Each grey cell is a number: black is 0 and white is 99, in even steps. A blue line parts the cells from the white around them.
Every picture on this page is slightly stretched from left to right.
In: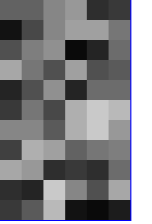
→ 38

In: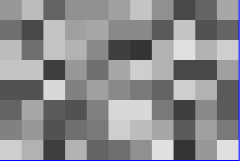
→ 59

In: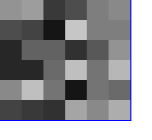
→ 57

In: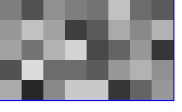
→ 49

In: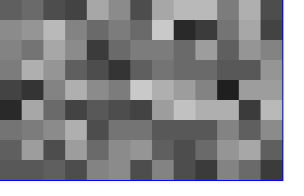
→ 37

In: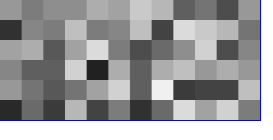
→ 59

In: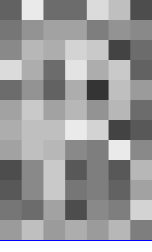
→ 38

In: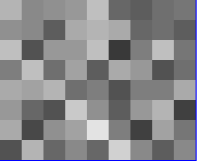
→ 70
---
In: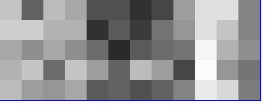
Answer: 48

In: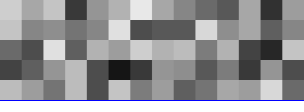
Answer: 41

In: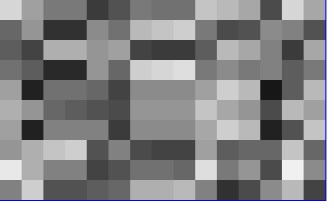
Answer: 26

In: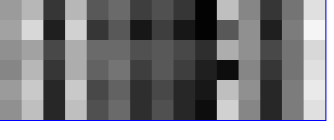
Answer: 87

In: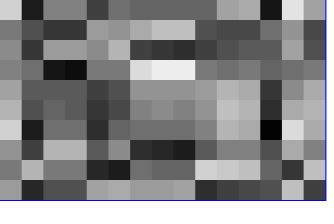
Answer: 25
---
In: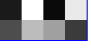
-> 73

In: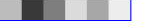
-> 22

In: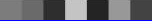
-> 41

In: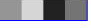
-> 83

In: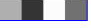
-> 20

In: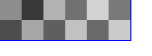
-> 65

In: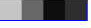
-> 40

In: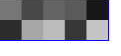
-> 65

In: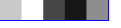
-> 99

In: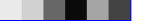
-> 81
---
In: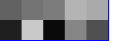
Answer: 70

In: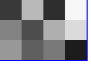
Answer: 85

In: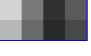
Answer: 71

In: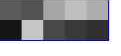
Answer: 74

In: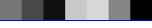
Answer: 78

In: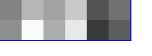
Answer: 90

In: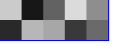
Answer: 79

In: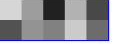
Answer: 79
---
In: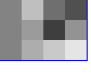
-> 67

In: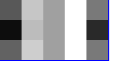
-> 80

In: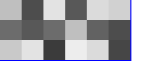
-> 88

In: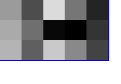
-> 37

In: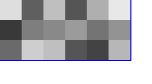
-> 80

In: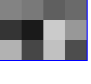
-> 27

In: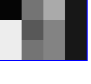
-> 45
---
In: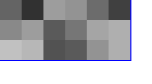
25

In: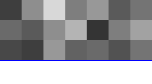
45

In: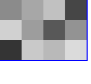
27

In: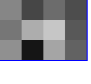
30

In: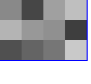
74

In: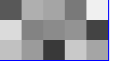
93

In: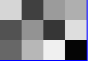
68

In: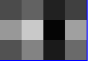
25
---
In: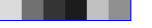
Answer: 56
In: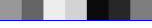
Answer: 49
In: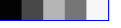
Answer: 96
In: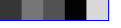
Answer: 84
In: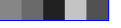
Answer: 31
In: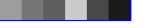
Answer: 10
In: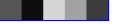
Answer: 23
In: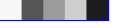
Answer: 11
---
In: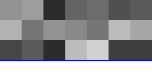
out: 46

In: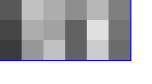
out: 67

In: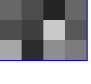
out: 24

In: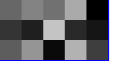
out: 12

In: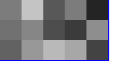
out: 52

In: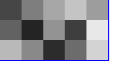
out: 14
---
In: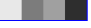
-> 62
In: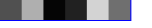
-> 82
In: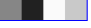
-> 97
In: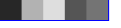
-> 33
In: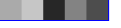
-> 51
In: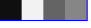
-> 39
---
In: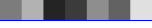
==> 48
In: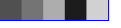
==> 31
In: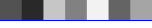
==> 32
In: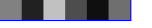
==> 50
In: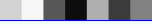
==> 82
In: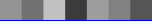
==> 57
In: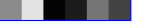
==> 54
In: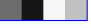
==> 42
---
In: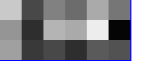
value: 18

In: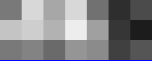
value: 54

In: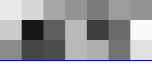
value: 68

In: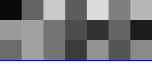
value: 57

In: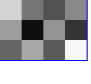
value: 65

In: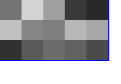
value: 42

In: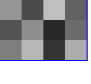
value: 71
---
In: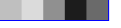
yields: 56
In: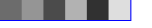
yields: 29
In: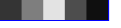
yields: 88
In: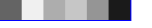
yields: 67
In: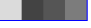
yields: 33
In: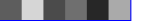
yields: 29
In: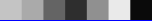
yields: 39
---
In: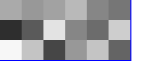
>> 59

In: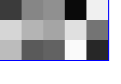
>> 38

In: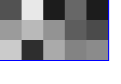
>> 66

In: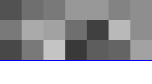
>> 36

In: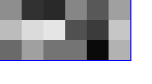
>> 45

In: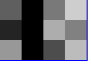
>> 0
